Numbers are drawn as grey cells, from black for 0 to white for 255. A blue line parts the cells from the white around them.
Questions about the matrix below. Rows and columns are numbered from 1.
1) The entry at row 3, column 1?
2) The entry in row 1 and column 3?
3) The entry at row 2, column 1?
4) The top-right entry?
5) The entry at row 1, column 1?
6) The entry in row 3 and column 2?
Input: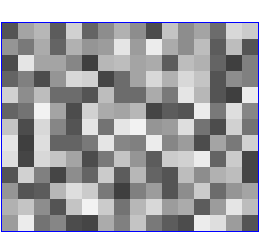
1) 76
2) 183
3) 149
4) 203
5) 84
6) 229

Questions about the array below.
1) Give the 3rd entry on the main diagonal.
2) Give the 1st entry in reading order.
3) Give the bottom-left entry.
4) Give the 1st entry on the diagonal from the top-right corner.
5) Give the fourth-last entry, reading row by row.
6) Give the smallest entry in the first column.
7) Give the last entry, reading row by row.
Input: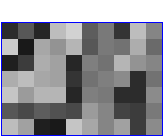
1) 173
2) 44
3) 189
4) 133
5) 133
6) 31
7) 139

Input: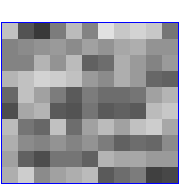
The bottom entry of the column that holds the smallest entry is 139
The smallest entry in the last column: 71
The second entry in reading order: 83
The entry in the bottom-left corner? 174
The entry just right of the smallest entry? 124
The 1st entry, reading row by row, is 193
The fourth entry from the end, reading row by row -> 109
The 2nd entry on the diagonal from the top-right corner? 147
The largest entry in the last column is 199
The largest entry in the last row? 205
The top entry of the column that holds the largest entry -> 225
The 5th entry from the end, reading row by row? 90
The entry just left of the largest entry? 131
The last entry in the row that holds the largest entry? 117
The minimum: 57
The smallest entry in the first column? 77
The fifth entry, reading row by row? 187
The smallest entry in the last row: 64
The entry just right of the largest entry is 199
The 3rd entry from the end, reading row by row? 124
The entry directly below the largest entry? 147
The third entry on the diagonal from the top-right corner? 154

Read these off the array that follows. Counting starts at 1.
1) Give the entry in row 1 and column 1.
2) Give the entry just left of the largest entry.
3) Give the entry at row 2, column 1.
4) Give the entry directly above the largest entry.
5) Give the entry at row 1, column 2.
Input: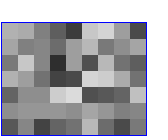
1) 177
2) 205
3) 165
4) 74
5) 171

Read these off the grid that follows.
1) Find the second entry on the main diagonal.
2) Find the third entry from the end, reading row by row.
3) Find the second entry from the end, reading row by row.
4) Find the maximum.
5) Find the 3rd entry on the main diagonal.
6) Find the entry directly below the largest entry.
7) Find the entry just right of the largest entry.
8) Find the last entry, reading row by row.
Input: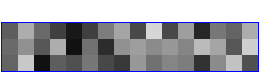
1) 145
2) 139
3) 194
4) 214
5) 17
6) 139
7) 72
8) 80

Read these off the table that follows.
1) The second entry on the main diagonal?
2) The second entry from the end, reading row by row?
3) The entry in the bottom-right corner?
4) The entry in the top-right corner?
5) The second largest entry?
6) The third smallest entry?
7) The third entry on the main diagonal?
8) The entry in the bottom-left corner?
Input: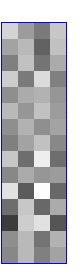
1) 185
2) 128
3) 163
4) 199
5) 238
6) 91
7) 116
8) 136

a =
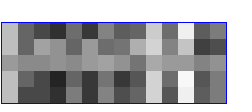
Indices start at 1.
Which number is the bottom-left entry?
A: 190
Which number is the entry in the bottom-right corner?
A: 124
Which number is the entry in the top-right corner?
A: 124
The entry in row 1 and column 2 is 101
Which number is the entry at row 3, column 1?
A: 154
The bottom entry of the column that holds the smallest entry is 48
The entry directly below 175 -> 116
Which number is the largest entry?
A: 248
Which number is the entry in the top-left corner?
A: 190
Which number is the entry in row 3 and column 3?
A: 138
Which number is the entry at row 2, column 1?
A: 190
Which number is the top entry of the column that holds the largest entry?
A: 240
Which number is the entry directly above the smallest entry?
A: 146
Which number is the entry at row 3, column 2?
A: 138
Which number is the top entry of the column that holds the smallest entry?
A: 48

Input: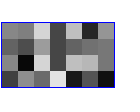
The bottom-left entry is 64
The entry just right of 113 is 119
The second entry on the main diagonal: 77
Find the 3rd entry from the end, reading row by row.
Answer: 24
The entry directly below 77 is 8
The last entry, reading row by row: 16
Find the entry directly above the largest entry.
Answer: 70
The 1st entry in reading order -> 135

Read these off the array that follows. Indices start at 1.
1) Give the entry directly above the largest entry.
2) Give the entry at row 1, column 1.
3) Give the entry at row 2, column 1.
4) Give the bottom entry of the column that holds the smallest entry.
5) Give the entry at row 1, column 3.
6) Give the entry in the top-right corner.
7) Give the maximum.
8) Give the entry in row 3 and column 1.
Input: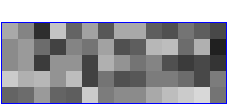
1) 72
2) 169
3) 139
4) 116
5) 46
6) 72
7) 216
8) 139

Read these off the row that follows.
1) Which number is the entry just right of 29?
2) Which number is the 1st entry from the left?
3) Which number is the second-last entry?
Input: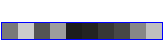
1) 35
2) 121
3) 135

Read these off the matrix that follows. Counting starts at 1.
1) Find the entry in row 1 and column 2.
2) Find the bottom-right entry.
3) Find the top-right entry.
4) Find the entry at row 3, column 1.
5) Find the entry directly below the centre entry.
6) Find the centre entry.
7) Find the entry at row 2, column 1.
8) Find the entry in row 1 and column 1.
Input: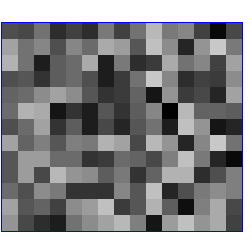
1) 72
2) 65
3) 72
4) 178
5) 162
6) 37
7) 162
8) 79
